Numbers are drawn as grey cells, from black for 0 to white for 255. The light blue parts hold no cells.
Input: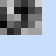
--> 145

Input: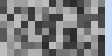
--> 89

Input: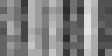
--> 125

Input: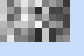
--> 199

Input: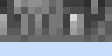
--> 47

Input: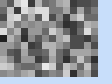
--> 137

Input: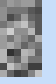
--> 131

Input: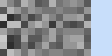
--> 177
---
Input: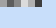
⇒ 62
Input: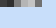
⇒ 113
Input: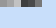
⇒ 119
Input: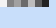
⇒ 34
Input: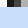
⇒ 177
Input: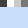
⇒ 119
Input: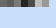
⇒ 152
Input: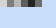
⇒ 110
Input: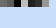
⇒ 151
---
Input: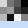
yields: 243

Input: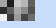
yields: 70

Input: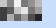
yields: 79

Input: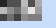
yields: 126

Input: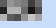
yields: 195

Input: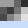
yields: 171

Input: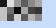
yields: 181

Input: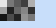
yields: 146
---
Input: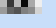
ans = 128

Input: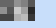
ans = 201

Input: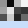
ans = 231

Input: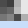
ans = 103

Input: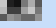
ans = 160

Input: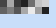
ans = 234

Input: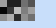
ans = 189

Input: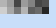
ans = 94
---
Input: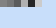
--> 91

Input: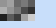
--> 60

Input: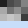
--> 185

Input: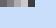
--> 173

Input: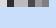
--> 187

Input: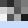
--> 168

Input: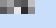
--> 231
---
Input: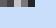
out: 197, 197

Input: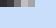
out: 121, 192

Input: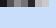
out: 115, 202

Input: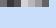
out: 211, 211

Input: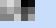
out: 147, 216

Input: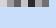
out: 197, 213

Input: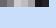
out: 189, 205

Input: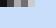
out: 172, 204
